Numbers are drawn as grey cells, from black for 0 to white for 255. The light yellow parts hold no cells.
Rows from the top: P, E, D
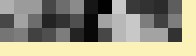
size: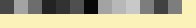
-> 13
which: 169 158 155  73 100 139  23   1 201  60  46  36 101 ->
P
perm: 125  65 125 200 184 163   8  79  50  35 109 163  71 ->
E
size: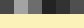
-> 6
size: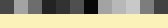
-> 12
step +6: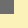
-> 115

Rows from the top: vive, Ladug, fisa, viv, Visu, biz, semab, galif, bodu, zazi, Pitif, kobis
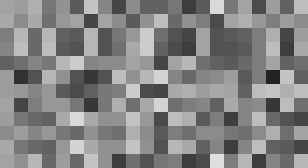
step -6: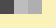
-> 69 183 169
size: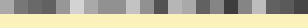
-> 22
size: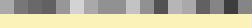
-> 18
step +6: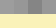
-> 163 157 139 157

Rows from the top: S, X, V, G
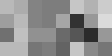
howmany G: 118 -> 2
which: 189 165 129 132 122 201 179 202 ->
S
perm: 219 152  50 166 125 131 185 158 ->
X
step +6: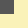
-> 92
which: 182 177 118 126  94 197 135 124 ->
G

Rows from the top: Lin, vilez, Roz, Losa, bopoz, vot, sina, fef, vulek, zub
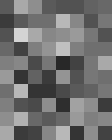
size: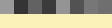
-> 8
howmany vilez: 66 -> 0
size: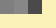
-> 3
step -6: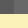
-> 84 98

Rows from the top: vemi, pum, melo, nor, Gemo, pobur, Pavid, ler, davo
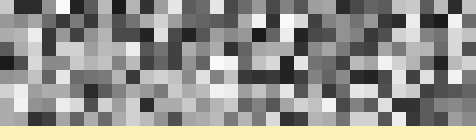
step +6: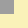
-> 164
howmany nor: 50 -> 2
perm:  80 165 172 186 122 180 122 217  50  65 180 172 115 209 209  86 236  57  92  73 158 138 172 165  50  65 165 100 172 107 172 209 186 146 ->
davo

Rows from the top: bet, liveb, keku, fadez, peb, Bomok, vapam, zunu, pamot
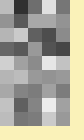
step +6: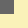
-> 108
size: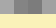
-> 4
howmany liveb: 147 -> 2
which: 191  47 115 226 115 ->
bet
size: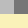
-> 2
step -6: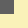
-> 90

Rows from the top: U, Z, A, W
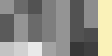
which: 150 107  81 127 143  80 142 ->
U
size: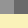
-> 2
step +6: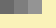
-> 112 132 154
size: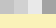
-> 4
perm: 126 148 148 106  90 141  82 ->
Z
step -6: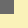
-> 100

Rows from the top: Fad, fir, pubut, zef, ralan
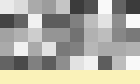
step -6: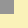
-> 143
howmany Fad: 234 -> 1
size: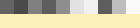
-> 10
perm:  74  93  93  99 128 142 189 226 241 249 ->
ralan
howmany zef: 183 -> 1

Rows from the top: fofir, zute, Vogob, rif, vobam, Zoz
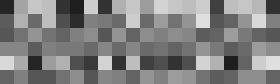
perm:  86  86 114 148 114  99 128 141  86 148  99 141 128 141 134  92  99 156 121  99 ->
Vogob
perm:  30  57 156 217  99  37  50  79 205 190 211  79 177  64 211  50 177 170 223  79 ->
vobam
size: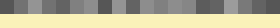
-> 20

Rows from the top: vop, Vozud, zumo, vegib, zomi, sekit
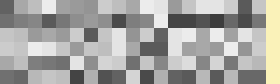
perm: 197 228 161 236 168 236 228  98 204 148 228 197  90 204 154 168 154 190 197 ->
zumo
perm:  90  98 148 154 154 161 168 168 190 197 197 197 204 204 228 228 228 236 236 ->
zumo
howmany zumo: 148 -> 1
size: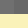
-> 2
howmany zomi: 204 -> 2

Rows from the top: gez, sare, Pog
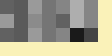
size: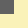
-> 1
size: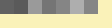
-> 7
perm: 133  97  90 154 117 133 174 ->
gez
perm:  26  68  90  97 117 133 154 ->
Pog
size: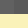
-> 2
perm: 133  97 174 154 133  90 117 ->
gez

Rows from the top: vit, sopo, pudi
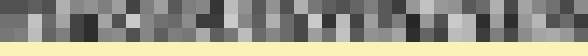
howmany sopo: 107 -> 4
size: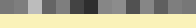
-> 14
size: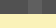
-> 4
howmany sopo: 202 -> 4
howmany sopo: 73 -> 1
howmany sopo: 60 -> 3

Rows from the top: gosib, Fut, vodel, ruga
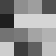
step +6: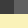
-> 66 102
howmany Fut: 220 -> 0
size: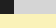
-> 4
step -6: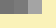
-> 109 116 158

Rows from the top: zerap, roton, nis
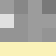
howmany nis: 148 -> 3
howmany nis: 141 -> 0

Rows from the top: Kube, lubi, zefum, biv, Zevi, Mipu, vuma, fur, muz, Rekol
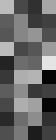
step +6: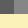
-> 99 140
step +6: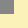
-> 140

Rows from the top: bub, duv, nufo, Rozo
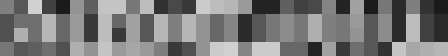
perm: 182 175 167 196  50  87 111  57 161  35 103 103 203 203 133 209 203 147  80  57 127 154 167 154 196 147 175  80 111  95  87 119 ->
Rozo
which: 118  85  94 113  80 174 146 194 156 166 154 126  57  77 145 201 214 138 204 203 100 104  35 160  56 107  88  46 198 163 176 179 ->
Rozo

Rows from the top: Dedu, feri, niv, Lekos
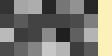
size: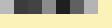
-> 7
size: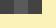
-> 3
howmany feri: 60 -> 0
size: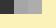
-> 3

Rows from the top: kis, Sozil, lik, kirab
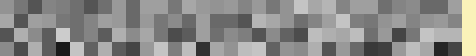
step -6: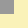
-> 147
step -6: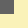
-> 92
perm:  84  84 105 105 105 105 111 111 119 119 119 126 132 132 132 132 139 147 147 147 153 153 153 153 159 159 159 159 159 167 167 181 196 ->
Sozil

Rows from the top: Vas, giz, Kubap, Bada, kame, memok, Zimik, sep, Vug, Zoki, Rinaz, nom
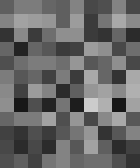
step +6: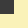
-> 65
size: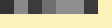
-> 7
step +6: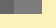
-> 108 130 130

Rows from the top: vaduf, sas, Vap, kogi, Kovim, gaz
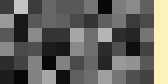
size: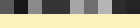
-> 10
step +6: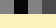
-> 136  13 136  80
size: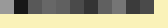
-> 11
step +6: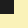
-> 35
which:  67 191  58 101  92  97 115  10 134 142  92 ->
vaduf

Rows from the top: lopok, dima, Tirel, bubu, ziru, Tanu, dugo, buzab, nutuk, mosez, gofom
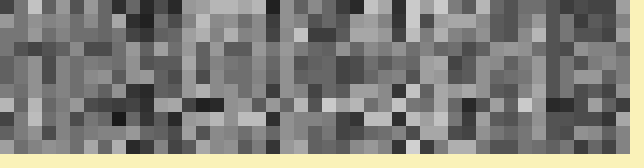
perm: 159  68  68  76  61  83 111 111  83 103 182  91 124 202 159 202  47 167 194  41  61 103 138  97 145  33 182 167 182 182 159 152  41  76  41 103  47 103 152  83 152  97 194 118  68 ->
lopok
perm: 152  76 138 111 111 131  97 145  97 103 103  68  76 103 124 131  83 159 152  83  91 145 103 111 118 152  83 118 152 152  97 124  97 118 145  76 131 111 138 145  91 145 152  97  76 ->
Tanu
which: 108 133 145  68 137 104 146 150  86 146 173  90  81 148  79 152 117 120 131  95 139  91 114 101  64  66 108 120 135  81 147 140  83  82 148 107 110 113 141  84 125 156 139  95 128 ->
Tanu
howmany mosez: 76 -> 6
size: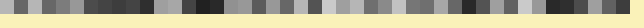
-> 45
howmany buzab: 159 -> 4

